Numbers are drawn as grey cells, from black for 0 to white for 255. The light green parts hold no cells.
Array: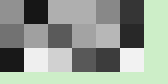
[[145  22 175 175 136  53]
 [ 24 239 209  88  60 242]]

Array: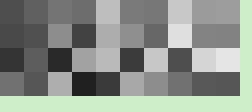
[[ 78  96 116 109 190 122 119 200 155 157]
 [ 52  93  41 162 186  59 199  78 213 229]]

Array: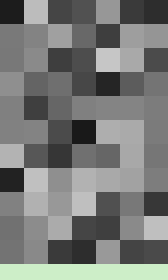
[[ 28 188  69  81 151  58  45]
 [120 138  62  77 198 169  75]
 [128  63 102 128 132 132 124]
 [179  87  54 112 102 168 118]
 [129 177 152 191  80 120  55]
 [115 137  58  45 153  68  74]]

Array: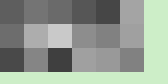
[[ 94 116 106  86  70 164]
 [ 73 133  63 160 153 129]]

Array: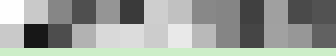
[[254 201 134  79 149  58 206 193 136 133  64 160  74  82]]

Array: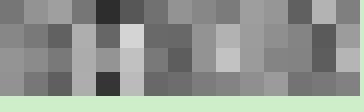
[[118 147 159 118  45  87 113 147 135 123 158 150  96 179 127]
 [148 139 121 172 148 193 121  93 147 194 155 132 131  93 181]]

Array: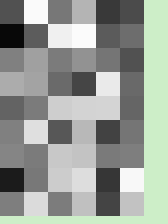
[[ 81 250 119 180  57  75]
 [128 160 123 146 117  81]
 [ 99 123 206 211 212 101]
 [133 123 200 195 122 126]
 [126 219 124 192  68 194]]

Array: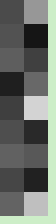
[[ 75 151]
 [ 94  64]
 [ 63 211]
 [ 97  88]
 [ 99 191]]

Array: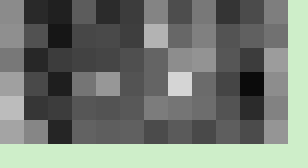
[[138  41  33  91  43  59 132  77 120  52  75 126]
 [119  39  59  66  68  79 100 140 148  85  61 156]
 [187  54  60  86  83  87 123 117 108  84  43 131]]
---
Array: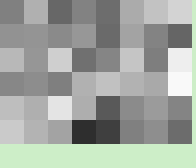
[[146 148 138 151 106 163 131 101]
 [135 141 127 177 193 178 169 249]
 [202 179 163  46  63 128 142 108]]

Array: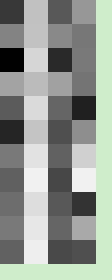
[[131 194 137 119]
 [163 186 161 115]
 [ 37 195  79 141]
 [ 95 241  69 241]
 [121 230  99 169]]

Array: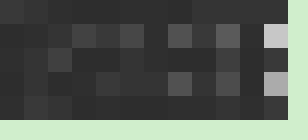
[[ 46  48  53  66  58  71  48  81  58  89  48 199]
 [ 46  51  46  48  58  53  51  81  51  76  46 171]]

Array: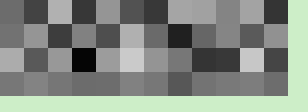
[[114 149  61 129  78 176 106  32 102 133  90 145]
 [119 131 118 108 109 129 119  87 115 121 125 109]]

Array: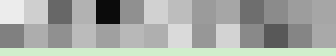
[[127 172 143 187 160 184 175 218 151 210 137  88 133 168]]

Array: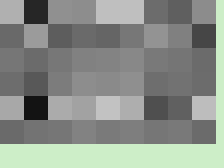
[[105 155  93 106 101 119 147 128  70]
 [109  88 124 141 138 143 110 114 108]
 [106 115 118 130 122 126 118 121 107]]

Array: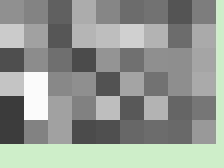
[[203 161  86 181 190 208 179 108 170]
 [196 251 136 143  82 164 114 142 170]
 [ 60 130 161  75  79 103 108 105 153]]
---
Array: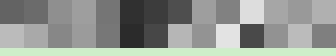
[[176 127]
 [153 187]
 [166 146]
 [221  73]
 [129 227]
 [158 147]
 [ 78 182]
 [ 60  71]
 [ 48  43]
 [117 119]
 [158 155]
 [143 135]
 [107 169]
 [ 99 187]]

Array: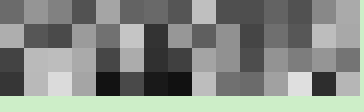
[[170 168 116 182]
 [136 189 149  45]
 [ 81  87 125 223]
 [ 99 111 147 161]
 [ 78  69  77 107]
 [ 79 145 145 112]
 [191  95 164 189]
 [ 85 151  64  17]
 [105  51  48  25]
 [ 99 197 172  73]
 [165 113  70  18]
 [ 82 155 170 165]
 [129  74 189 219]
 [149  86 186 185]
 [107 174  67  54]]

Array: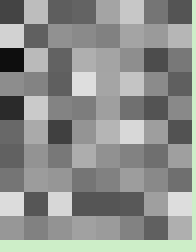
[[ 84 182 120  95 137  82 159 111 221 175]
 [117 154  76 139  83 158 111 137 159  96]
 [199 164 142 196 112 216 130 157  88 130]
 [164 129 164 165 159 181 145 129  85 155]
 [ 99 138 175 222 125 148 173 117  85 161]
 [ 94 145  98  95 131  64 120 150 215 147]
 [189  96 186 131 202 170 147 156  86 129]
 [ 68 210  14 141  42 104  97 117 220 151]]

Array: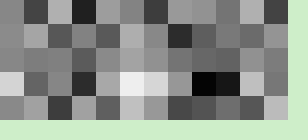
[[ 67 148 124 119 187]
 [176 107 145 191  86]
 [116 121  98  22 110]
 [146  94 103   4  83]
 [153  44 116 151  72]
 [ 61 136 145 214 152]
 [131 174 163 238 192]
 [157  89 138 168  95]
 [ 32 130  91  44 161]
 [176  87 128 134  61]
 [ 68 165 125 100 161]
 [135 139 135 212 137]]

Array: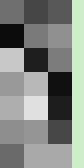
[[ 88 144 123  15  29  71 169]
 [ 70 122  30 184 224 149 168]
 [111  12 200 153 174 142 106]]

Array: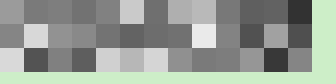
[[ 50  79 133]
 [ 98 161  56]
 [ 95  81 150]
 [120 131 125]
 [185 234 122]
 [175 113 144]
 [111 109 213]
 [202  99 183]
 [129 115 208]
 [114 137  94]
 [126 146 128]
 [122 216  83]
 [155 133 217]]

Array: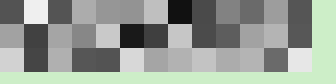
[[ 85  87 231]
 [157 180 106]
 [106 162 180]
 [130  93 172]
 [ 74  75 195]
 [ 17 198 178]
 [191  63 165]
 [147  25 216]
 [150 201  83]
 [172 135  86]
 [ 84 165 176]
 [239  65  69]
 [ 83 162 210]]
